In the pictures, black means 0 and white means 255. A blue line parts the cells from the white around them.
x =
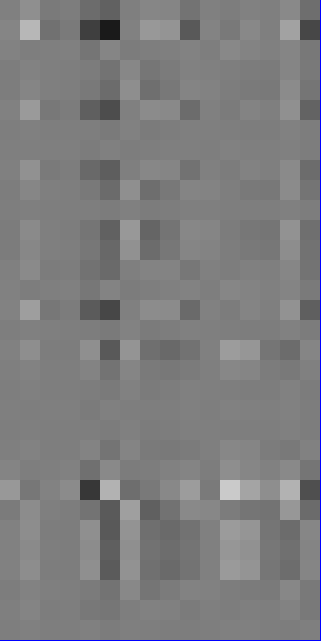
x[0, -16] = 128
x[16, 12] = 125
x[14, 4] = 119
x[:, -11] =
[97, 26, 133, 115, 108, 77, 122, 128, 94, 107, 124, 97, 104, 106, 131, 71, 122, 89, 115, 122, 128, 124, 116, 137, 178, 90, 89, 95, 91, 115, 118, 124]
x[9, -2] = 139
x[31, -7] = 125
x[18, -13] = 126
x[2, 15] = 120
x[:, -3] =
[127, 127, 128, 123, 121, 127, 125, 127, 127, 120, 126, 117, 119, 127, 128, 127, 125, 117, 124, 125, 127, 126, 124, 129, 142, 115, 117, 119, 118, 122, 126, 126]
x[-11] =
[126, 127, 126, 126, 126, 124, 128, 124, 125, 127, 127, 126, 126, 126, 128, 125]
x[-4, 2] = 125
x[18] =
[127, 130, 126, 126, 131, 115, 133, 122, 120, 123, 127, 135, 133, 124, 121, 128]
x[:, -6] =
[128, 131, 126, 128, 130, 128, 127, 126, 128, 131, 127, 133, 131, 128, 126, 129, 127, 128, 127, 127, 126, 127, 127, 125, 122, 135, 128, 128, 128, 129, 127, 126]
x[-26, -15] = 128
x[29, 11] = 125
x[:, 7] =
[134, 152, 126, 118, 111, 139, 123, 126, 135, 110, 124, 101, 108, 131, 126, 140, 123, 111, 122, 123, 126, 124, 122, 125, 121, 96, 111, 114, 112, 117, 129, 126]
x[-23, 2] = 127
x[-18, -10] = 124
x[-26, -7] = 127
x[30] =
[127, 132, 125, 126, 120, 118, 126, 129, 128, 123, 127, 125, 127, 126, 130, 121]
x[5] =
[129, 154, 120, 124, 95, 77, 128, 139, 137, 108, 128, 123, 131, 127, 144, 99]
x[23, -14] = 127
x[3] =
[125, 130, 127, 126, 124, 115, 135, 118, 123, 129, 128, 126, 124, 123, 133, 121]
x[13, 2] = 124
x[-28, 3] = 126
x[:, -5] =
[125, 121, 136, 126, 125, 123, 126, 129, 124, 126, 126, 124, 125, 125, 134, 124, 126, 156, 135, 126, 129, 126, 135, 142, 202, 124, 155, 150, 154, 125, 125, 128]
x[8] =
[128, 145, 122, 125, 105, 94, 127, 135, 133, 114, 128, 124, 130, 127, 138, 108]
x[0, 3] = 125
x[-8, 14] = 178

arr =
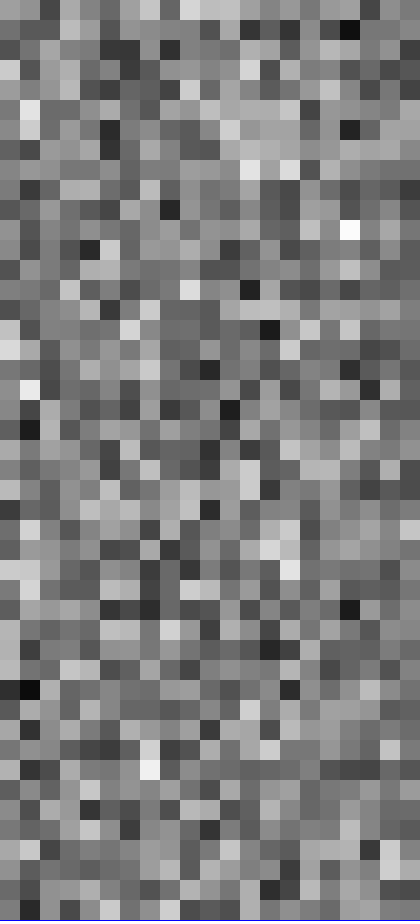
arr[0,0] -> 159
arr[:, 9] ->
[213, 129, 129, 150, 204, 149, 90, 89, 157, 143, 148, 114, 173, 132, 220, 100, 111, 100, 75, 109, 87, 127, 99, 83, 187, 192, 86, 90, 55, 205, 74, 152, 116, 69, 157, 102, 159, 82, 140, 114, 184, 104, 92, 90, 179, 76]
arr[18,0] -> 119
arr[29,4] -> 91
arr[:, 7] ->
[197, 139, 143, 89, 94, 86, 139, 169, 125, 187, 141, 140, 153, 111, 107, 203, 136, 166, 201, 144, 158, 113, 87, 191, 117, 137, 68, 169, 60, 67, 45, 118, 119, 165, 109, 102, 152, 208, 240, 133, 123, 135, 156, 157, 82, 143]
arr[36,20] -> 108
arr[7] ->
[97, 73, 154, 146, 166, 51, 105, 169, 130, 89, 85, 169, 185, 175, 165, 141, 151, 173, 163, 168, 136]
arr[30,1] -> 165
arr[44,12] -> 175
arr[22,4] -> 103
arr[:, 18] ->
[70, 119, 122, 105, 73, 133, 100, 163, 122, 102, 110, 130, 95, 141, 101, 147, 103, 70, 90, 47, 136, 191, 130, 86, 67, 141, 164, 144, 115, 95, 154, 86, 96, 123, 187, 149, 108, 100, 69, 152, 132, 133, 57, 128, 144, 164]
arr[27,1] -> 154
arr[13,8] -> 115
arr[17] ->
[217, 169, 89, 144, 121, 150, 121, 166, 96, 100, 149, 107, 136, 107, 203, 102, 110, 108, 70, 80, 108]
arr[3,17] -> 81
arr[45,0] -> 125
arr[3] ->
[203, 84, 155, 175, 106, 130, 59, 89, 145, 150, 131, 144, 212, 77, 177, 124, 132, 81, 105, 73, 86]
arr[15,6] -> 125
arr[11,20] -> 118
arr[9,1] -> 58
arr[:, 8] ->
[101, 131, 48, 145, 67, 163, 101, 130, 124, 95, 39, 156, 148, 115, 121, 101, 109, 96, 116, 104, 58, 159, 100, 104, 157, 162, 175, 57, 105, 105, 104, 209, 151, 104, 152, 87, 131, 64, 91, 159, 78, 146, 148, 183, 113, 206]
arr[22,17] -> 187
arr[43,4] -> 93
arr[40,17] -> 154
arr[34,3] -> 101
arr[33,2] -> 105
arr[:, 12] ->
[160, 53, 176, 212, 132, 174, 150, 185, 227, 164, 135, 169, 97, 114, 34, 188, 94, 136, 127, 73, 129, 168, 60, 203, 203, 93, 107, 170, 120, 154, 75, 140, 86, 129, 113, 207, 166, 167, 97, 108, 96, 91, 132, 127, 175, 176]
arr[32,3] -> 126
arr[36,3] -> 172
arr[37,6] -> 95
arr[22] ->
[170, 122, 161, 148, 103, 70, 188, 87, 100, 99, 50, 131, 60, 89, 195, 163, 140, 187, 130, 122, 145]
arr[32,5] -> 145
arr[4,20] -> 67
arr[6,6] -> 124

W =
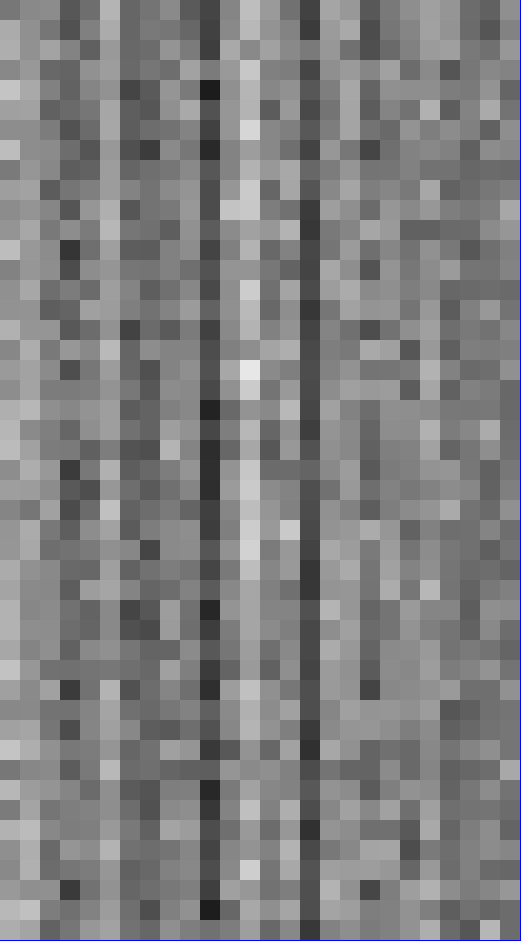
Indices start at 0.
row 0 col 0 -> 119
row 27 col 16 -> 168
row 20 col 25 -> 105
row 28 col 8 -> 125
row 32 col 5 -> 144
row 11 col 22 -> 106
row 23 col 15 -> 100
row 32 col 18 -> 100
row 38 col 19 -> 139
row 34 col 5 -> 179
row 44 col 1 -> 143
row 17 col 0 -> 135
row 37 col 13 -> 103
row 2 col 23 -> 121
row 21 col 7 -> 99
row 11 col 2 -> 121
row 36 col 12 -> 180
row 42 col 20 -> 77
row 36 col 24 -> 114
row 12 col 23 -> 87
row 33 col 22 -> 124
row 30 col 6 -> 69
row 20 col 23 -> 119
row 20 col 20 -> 142
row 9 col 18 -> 126
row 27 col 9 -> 140
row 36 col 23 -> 104
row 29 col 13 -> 128
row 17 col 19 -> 160
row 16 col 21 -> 160
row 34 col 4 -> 114
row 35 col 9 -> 130
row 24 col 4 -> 78
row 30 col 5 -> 137
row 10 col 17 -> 143
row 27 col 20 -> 116
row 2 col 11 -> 169
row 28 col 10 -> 69
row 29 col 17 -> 150
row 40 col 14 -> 174

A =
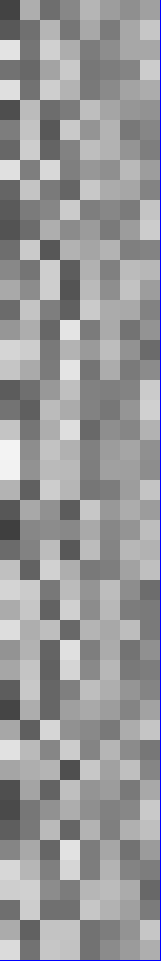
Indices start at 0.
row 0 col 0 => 67
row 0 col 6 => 143
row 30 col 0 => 171
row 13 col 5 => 128
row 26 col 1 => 135
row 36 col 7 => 197
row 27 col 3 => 88
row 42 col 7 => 155
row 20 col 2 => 187
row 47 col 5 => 139
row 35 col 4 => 169
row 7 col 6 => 148
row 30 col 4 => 140
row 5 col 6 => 150
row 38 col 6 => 191
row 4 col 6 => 163
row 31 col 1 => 174
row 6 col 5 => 179
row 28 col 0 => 192
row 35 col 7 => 162
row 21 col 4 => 105
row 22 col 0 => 243
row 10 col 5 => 135
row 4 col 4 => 121
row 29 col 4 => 148
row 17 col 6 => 146
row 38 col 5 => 161
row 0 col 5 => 157
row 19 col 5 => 127
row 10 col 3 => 203
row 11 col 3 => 139
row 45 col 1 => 205
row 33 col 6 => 121
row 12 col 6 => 127
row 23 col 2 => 186
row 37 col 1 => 186
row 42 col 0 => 133
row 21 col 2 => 173
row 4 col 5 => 138
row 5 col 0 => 78
